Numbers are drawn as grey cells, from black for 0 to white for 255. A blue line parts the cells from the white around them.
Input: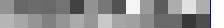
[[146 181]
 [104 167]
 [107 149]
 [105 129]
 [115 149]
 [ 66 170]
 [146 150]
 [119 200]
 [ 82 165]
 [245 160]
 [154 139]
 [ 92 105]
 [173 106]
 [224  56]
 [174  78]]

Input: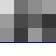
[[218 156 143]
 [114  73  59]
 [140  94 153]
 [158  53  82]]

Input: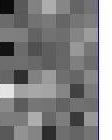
[[ 12 107 127  19 109 102 228 138 124  89]
 [ 89  91 126 107 110  47 162  92 123 146]
 [130 114  99  80 104 129 167 118 173 132]
 [173 121 114  94  93 155 164 116 104  44]
 [134 102 111 103 104 111 133  99 125 110]
 [101 117 132 151 127 102  65 113  58 100]
 [114 125 155 119 108 136 123 110 152 117]]

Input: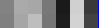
[[130 128]
 [170 166]
 [167 190]
 [120 118]
 [ 26  29]
 [208 211]
 [ 57  66]]

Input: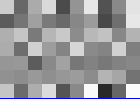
[[204  92 175 172 150 145 197]
 [103 117 197 110 152 141 107]
 [171 160 122 208  92 153 173]
 [217 122 182 157 137 143 219]
 [ 75 106 201 132 162 151  84]
 [148 135 140 214 119 156 137]
 [231 156 184 138 130 140 250]
 [ 82  72 194 132 120 180  41]
 [137 111 135 209 130 166 102]
 [227 231 179 127 135 115 251]]

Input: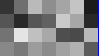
[[ 52  85 115 136]
 [111  41 228 121]
 [186  85 192 156]
 [142  97 168 139]
 [165 202  78 161]
 [196 166  74 177]
 [ 27  40 185  91]]
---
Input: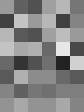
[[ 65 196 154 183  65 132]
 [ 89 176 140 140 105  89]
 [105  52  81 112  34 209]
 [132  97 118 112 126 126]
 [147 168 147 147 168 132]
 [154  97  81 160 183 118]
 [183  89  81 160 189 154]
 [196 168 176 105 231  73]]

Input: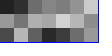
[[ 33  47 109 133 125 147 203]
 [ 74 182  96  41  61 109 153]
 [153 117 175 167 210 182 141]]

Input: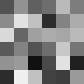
[[ 44 240 193  66  60 154]
 [ 82 146  96 110 186 125]
 [ 90 131  82 110 200 117]
 [139 226 193  44 131 172]
 [146 154  17  74 226  32]
 [218 102 160 172 166 186]]

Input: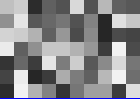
[[ 44 242 178 130  52 118 159 159  60 223]
 [ 52 104  60 229 124 205  88 138 217 118]
 [ 68 235  38  60 172 124  96 184 242 110]
 [144 229  88 104 118  82 130  38 223 198]
 [192 205  44  96  82 217  82 184  96  88]
 [211 205 178  96 151  75 138  38  75  68]
 [235  96 144 198 198 178 151  60 242  75]]

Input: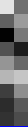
[[  2 120]
 [ 44  89]
 [ 50  76]
 [ 62 142]
 [ 82  28]
 [ 97 155]
 [149 104]
 [182 197]
 [227 112]]

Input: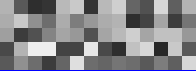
[[ 73 179 238 238  67  67 230  73  46 193 215  39 201  89]
 [ 89 144 109  60 101 223 109 101 117 109  89 125  95 215]
 [159  60  81 132 165 152  81 165 185 207 165 193 193 152]
 [172 201 144 109 172 125 152 172 179  46  67 165  60 117]
 [179  89  46  52 185 201  52 185 207 101  81 215  95 179]]

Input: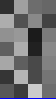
[[ 47 160 109 103]
 [ 53 181  73 117]
 [ 88  60 203 109]
 [ 95 173  33 137]
 [145 152  27 123]
 [167  95  73 130]
 [173  81 137  66]]

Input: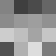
[[ 81 177 221 124]
 [131  63  75 102]
 [139 152 158 145]
 [205 191 164 198]]

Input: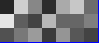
[[ 38 207 135  45 170 199 108]
 [ 81 120 155  59 149  87  67]
 [229  94  67 184 102 102 127]]
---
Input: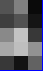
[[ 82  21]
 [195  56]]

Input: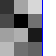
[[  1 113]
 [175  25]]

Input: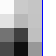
[[184 196]
 [ 63 192]]

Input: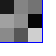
[[143   6]
 [ 86 207]]

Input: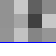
[[165  64]
 [194 133]]

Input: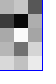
[[  9 174]
 [250 165]]
